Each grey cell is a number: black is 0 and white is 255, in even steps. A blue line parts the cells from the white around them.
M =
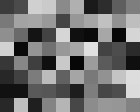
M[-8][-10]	60
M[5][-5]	165
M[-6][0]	143
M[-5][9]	43
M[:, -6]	[138, 68, 214, 152, 201, 97, 70, 181]
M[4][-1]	15
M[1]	[121, 163, 166, 153, 68, 151, 166, 193, 145, 190]
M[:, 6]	[26, 166, 10, 224, 156, 121, 126, 140]
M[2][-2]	7
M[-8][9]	126
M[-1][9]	130
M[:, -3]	[45, 193, 167, 67, 91, 146, 70, 152]
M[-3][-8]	124
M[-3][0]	39
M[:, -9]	[75, 163, 106, 9, 135, 65, 17, 191]
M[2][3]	67
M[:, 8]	[94, 145, 7, 77, 73, 196, 77, 150]
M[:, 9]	[126, 190, 213, 43, 15, 221, 219, 130]
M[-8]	[60, 75, 208, 202, 138, 176, 26, 45, 94, 126]
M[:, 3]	[202, 153, 67, 113, 15, 188, 86, 132]

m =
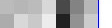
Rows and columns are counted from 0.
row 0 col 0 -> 187
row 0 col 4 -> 73
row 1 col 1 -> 216
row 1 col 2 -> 201
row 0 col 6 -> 183

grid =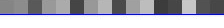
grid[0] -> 133
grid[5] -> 69
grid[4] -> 171
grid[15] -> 71
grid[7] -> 182
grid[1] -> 140

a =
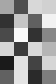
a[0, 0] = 167
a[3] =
[214, 59, 217, 181]
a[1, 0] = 50
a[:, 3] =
[209, 242, 135, 181, 213, 125]
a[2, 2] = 50
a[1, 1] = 198
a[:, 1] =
[78, 198, 250, 59, 225, 227]
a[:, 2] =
[216, 96, 50, 217, 67, 42]

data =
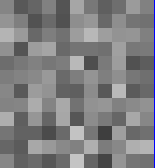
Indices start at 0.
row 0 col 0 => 133
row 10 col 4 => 137
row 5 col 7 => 127
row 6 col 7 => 88
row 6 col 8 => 185
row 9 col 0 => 117
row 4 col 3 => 119
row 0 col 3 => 129
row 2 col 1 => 154
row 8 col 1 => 95
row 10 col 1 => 91
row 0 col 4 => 84
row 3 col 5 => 116
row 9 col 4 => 106
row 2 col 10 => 128
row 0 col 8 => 110
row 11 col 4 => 107
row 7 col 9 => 138
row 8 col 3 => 102
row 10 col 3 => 153
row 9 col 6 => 119
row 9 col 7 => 62
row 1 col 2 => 82
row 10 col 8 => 136
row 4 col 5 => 185
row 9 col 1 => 98
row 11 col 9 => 117
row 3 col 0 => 145
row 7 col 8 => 129
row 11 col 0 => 135
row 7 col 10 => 146
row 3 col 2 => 157
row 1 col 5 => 142
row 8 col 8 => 102
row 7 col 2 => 172

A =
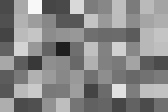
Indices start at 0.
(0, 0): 74
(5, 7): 142
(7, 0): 174
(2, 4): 147
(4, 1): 93
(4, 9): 164
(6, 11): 194
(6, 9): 125
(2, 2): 197
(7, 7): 101
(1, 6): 196
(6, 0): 86
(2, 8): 107
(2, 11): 196
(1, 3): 135
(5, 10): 114
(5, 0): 92
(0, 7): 135
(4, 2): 56
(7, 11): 111
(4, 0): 168
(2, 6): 111
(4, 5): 104
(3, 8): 209
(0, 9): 123
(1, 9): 140
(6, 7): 107
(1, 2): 157
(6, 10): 191

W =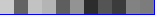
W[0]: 203
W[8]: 59
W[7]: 84
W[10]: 124
